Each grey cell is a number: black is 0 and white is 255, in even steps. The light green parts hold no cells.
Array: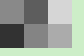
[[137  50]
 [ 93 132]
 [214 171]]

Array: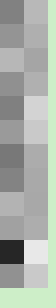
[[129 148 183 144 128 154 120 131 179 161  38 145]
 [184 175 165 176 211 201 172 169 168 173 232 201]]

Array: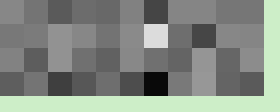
[[135 120 130  94]
 [116 123  93 116]
 [ 90 146 146  63]
 [108 135 112  87]
 [104 115  97 110]
 [129 138 136  77]
 [ 69 220 112   9]
 [133 110 100 121]
 [133  70 149 151]
 [118 135 102 100]
 [118 133 140  90]]

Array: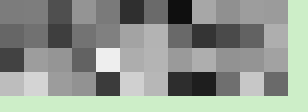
[[124 102  66 189]
 [125 113 157 212]
 [ 79  62 149 156]
 [148 115  98 146]
 [122 128 238  59]
 [ 47 163 173 208]
 [106 179 180 183]
 [ 15 105 154  45]
 [167  52 174  30]
 [144  74 146 111]
 [157  98 148 199]
 [155 174 162 106]]

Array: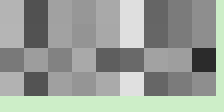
[[180 181 121 178]
 [ 81  82 157  83]
 [161 162 130 160]
 [151 148 169 149]
 [169 168  94 170]
 [223 223 105 224]
 [101 102 162 102]
 [123 123 158 123]
 [142 142  43 142]]

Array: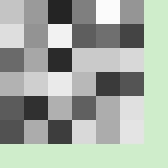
[[195 222 105 178  90  81]
 [154 147 167 207  48 172]
 [ 36 242  42 234 175  61]
 [127  94 202 184  96 217]
 [250 111 202  58 173 172]
 [149  68 216  84 224 228]]

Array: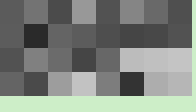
[[ 91  92  82 100]
 [115  42 128  74]
 [ 75 100 107 157]
 [152  92  69 194]
 [ 82  78 103 125]
 [133  69 188  51]
 [105  72 192 173]
 [ 79  82 196 182]]

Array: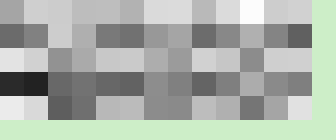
[[165 107 227  42 235]
 [207 129 209  34 217]
 [204 205 146 104  94]
 [189 175 170 114 111]
 [190 121 200 103 184]
 [178 113 202  98 187]
 [218 152 173 141 140]
 [219 165 155 128 138]
 [185 108 209 100 189]
 [219 136 198 127 176]
 [252 176 140 172 117]
 [205 132 207 138 165]
 [209  96 208 127 225]]

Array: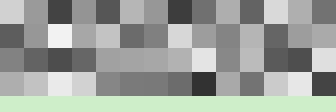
[[209  93 130 174]
 [154 151  99 194]
 [ 67 242  77 234]
 [148 167 102 210]
 [ 86 195 161 134]
 [182 107 164 122]
 [151 128 167 121]
 [ 61 215 178 108]
 [112 157 228  50]
 [174 132 136 169]
 [ 99 181 187 115]
 [217 101  90 203]
 [175 157  78 231]
 [114 170 223  68]]
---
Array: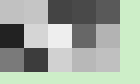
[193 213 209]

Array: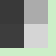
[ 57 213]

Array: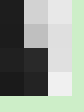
[ 29 191 224]

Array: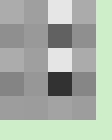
[172 153 229 134]

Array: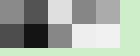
[138  20]

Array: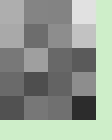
[174 109 104 141]
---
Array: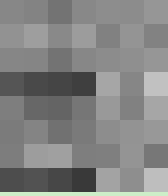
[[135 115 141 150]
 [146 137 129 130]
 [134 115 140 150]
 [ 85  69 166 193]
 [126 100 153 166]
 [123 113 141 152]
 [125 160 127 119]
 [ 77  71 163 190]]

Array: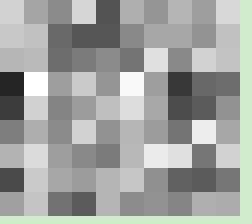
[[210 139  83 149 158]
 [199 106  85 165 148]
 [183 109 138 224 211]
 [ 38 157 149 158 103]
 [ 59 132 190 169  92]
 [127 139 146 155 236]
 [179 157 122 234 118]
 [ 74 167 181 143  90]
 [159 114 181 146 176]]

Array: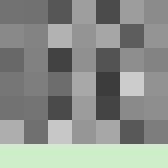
[[114  86  75 139]
 [137 178 166 148]
 [104  66  83 131]
 [118 109  60 146]
 [114  74  68 142]
 [174 199 167 125]]

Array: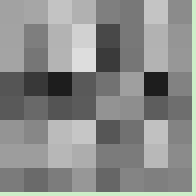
[[162 195 127 196]
 [163 179  72 178]
 [164 180  58 179]
 [ 85  29 114  29]
 [ 89  84 147  93]
 [148 187  86 193]
 [157 183 123 184]
 [123 124 102 127]]

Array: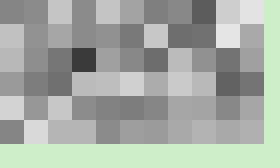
[[132 197 195 127  92 227]
 [192 166 145 198 113 169]
 [183 118 159 108 144 159]
 [153 111 189 171 185 116]
 [210 199 130 134 164 166]
 [133 181 138 155 179 176]]

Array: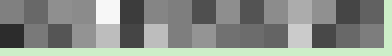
[[128 143 247 133  79  83 172  69]
 [ 44  85 189 189 148 108 203 104]]
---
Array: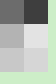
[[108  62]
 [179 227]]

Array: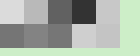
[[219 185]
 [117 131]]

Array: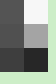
[[ 84 247]
 [ 80 164]]

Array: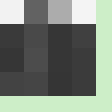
[[242  98]
 [ 58  73]]

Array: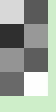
[[216  89]
 [ 47 152]]

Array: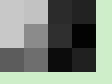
[[200 194]
 [200 139]]

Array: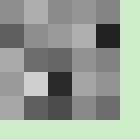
[[142 173]
 [ 95 142]]

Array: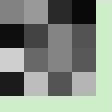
[[129 153]
 [ 14  67]]

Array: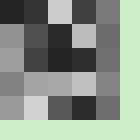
[[ 37  53]
 [145  81]]
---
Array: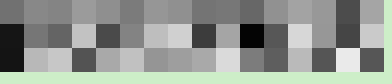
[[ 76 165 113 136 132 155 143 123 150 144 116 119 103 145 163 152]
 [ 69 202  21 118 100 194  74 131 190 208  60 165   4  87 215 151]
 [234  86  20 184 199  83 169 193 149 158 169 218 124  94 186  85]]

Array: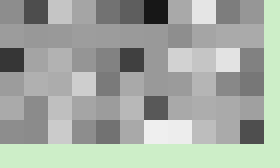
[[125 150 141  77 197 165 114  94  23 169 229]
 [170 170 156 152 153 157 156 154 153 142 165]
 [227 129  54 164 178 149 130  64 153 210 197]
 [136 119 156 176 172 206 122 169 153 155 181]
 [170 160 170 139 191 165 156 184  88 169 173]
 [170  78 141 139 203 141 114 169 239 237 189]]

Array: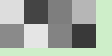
[[126 182 221  68]
 [131  57 138 229]]

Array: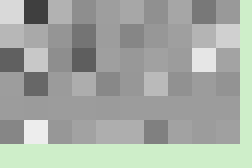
[[120 153 217  63 178 142 158 167 144 166]
 [180 208 183 169 149 116 157 134 151 159]
 [230 163  96 200 142  94 159 152 161 156]
 [156 147 157 103 155 173 136 151 186 145]
 [156 156 156 155 156 156 155 156 156 156]
 [156 160 134 237 151 162 174 174 128 162]]

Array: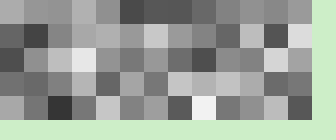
[[136 154 172 150 147 177 144  74  87  86 104 130 145]
 [ 84 220 101  68 133 168 176 153 200 154 131 102 189]
 [213 163  78 144 190 231 147 120 152 109  78 139 130]
 [107 119 113 105 128 181 102 165 119 197 179 194 172]
 [188  87 168 117  53 119 198 130 158  90 242 119 144]]

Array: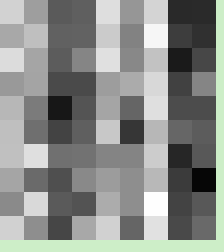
[[ 41  42 210 158  90  95 222 150 212]
 [ 61  48 168 191  97  98 203 130 246]
 [ 26  71 220 165  92 133 224 136 194]
 [ 65 133 153 164  74  74 157 171 216]
 [ 76  76 183 123  23  84 165 101 223]
 [102  92 191 111  67  95 200  54 183]
 [ 38  88 192 223 112 114 132 132 204]
 [ 59   6 165 106  79 137 156 142 184]
 [ 67  88 138 217  90  83 172 142 254]
 [ 73 105 209 142  70 168 209 101 225]]
